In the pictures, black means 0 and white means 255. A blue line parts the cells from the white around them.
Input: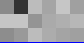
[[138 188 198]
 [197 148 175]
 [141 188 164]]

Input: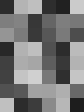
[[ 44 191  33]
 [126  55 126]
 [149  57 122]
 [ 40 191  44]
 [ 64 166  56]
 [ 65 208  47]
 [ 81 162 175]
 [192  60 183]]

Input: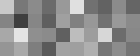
[[201 139 153 113 139]
 [132 134 160 152 153]
 [168 143  96 157 108]
 [149 126 162 175 140]]

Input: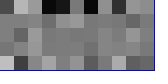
[[ 75 154  22   8  48 141]
 [127 132 144 120 120 122]
 [127 154 124 121 124 127]
 [118 151 124 113 130 121]
 [191 135 127  92 171 103]]

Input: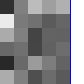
[[ 48 188 176]
 [235 113 102]
 [171  68  98]
 [104  69 109]
 [ 40 155  99]
 [172  79  90]]

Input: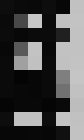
[[ 13   9   7]
 [ 10 199 193]
 [ 11  11  32]
 [  8 195 194]
 [ 10 193 193]
 [ 10   7 127]
 [ 10   7 113]
 [  5   8   9]
 [ 13 193 196]
 [  7   8  16]]

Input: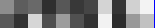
[[141 105  87  69  53 243]
 [ 89 214 156  50  44 193]]
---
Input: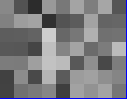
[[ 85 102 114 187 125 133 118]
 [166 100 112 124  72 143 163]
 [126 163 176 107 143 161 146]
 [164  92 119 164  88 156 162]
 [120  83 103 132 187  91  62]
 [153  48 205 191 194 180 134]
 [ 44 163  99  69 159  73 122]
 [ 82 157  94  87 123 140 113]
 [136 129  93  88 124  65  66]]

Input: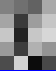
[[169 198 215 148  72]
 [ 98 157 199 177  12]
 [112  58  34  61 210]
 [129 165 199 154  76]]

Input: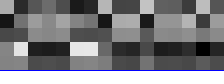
[[ 85 156 138  37  76]
 [189  60 121   1  91]
 [ 60 180 143  45  72]
 [ 94 149 136  32  76]
 [ 96 149 138  28  75]
 [195  25  89  73 115]
 [ 69 173 143  37  71]
 [ 68 171 142  43  74]
 [182  22  80 104 125]
 [ 38 116  76 231 133]
 [ 26 131  78 230 130]
 [ 77 164 140  33  74]
 [108 137 135  28  78]
 [ 86 156 139  31  75]
 [ 42 114  76 228 133]
 [172  21  72 133 131]]

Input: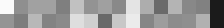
[[ 27  27]
 [129 177]
 [136 143]
 [180 140]
 [106 157]
 [173 134]
 [228 235]
 [137 199]
 [160 105]
 [147 207]
 [193 222]
 [127 138]
 [161 131]
 [161 184]
 [143 125]
 [250 148]]

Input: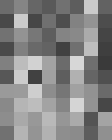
[[ 98  77  69  63  58  80 106  71 164 144]
 [202 147 171 190 111 101 146 147  84  93]
 [ 93 130 137 112 215 177 161 213 170 139]
 [113  78 132  65 107  94 118 133 150 142]
 [ 89 112  94  99 163 160 141 163 185 178]
 [102  70 119 105 210  65 206 189 152 148]
 [133 203 147 128 188 204 155 181 169 180]
 [108  73 114  74 128  87 154 137 141 113]]

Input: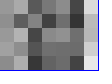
[[218 186 183 207 232]
 [ 70  52 111 108  67]
 [140 111 145 110 108]
 [120  65 138 112  99]
 [ 89 131  70  84  55]
 [170  94 179 142 174]
 [152 143 153 161 140]]

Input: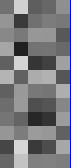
[[143 120  88 105 160  86 174 134 156  97 167 125]
 [103 124 150 116  65 177 117  85  51 151  77 129]
 [ 94 112 151 115  53 172 120  79  39 155  58 128]
 [209  58 121  32 212  97 153 154 100 124 214 195]
 [113 149 136 166  96 180  96 109 117 150  70 102]]

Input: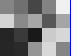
[[241 165 215 133]
 [131  87 203 216]
 [ 70 167  25 149]
 [112 138  58  42]
 [133 212  37  38]]

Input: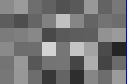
[[120 109 155  36 107 155]
 [ 99 115 146  75  68 109]
 [152 100  94 163 174 134]
 [ 89 134  93 196  69  46]
 [ 81 192  90 118 117 100]
 [ 97 129  73 211 116  56]
 [110 101 136 110  87 109]
 [155  78 127 109 152 151]
 [139  93 123 138 116 119]]
